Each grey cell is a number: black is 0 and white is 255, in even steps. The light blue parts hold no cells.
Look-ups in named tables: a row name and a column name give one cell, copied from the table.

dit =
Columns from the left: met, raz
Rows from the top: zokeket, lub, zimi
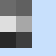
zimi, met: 39
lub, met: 222
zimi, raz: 62
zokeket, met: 108
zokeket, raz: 97
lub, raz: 168
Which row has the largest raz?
lub

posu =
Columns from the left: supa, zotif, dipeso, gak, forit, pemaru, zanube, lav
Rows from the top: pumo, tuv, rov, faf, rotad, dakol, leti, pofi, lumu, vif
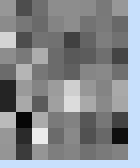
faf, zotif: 121
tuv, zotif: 119
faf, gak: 108
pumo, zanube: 120
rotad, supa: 107
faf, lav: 68
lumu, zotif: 42
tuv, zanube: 123
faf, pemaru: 93
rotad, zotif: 180
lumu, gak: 108
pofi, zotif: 7
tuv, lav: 104
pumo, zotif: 78

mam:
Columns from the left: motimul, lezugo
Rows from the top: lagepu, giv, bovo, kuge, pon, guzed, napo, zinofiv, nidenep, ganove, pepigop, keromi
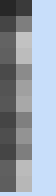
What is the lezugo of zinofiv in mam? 127
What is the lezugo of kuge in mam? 188
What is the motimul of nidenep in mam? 78
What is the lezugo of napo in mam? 168
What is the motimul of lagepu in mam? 39
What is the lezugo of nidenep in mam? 147
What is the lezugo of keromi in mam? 183
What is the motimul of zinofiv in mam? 69
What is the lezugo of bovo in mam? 194
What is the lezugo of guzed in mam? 160
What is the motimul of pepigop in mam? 96
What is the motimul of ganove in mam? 69
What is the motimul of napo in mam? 87
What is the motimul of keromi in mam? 94
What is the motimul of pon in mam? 74
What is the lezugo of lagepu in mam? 58
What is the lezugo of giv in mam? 126
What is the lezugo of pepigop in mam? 187
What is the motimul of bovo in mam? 99
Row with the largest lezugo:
bovo

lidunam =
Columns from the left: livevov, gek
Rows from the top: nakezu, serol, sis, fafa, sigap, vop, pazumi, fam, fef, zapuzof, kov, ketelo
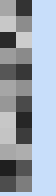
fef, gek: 60
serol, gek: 140
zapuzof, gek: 174
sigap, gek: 55
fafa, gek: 138
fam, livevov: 199
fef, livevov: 196
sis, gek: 205
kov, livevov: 31

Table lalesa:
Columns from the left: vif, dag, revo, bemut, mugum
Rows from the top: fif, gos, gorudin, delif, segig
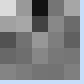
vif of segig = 132
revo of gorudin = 151
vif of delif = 104
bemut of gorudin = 126
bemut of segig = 115
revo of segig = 116
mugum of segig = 127
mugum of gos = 107
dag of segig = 124
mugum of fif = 166
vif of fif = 219

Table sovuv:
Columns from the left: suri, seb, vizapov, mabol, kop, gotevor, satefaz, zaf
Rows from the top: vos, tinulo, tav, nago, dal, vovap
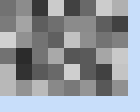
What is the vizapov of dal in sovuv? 90
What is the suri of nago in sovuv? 114
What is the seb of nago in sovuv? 43
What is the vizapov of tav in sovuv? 115
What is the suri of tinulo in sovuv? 123
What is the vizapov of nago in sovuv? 116
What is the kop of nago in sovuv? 86
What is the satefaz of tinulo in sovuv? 94
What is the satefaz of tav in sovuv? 115
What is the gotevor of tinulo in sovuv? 139
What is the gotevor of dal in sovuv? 90
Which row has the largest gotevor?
vovap

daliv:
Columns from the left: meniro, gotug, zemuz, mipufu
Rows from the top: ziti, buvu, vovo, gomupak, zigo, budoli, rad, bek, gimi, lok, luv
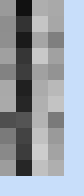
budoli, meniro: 169
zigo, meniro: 130
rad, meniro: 170
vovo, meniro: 143
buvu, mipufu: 167
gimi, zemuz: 193
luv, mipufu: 175
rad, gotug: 38
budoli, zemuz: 171
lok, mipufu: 163
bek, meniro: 79
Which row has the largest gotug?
bek

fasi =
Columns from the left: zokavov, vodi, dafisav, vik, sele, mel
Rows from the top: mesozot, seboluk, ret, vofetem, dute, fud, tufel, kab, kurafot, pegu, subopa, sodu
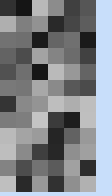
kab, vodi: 126
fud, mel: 75
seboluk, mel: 93
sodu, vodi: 41
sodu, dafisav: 152
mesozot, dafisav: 185
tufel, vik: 190
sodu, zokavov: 191
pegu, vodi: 138
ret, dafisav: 26
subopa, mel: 44
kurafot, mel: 153

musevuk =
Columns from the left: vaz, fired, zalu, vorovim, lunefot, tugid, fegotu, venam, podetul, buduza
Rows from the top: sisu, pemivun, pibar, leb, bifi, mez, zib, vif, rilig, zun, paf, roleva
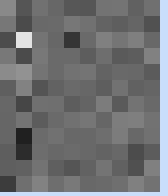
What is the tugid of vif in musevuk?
118
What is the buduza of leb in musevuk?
129
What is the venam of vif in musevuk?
125
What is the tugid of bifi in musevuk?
116
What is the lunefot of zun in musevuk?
107
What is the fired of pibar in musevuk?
227
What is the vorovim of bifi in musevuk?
106
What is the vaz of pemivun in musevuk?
119
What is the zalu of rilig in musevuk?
107
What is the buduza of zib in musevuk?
105
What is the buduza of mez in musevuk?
101
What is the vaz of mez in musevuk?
95
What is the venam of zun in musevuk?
104
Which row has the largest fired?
pibar

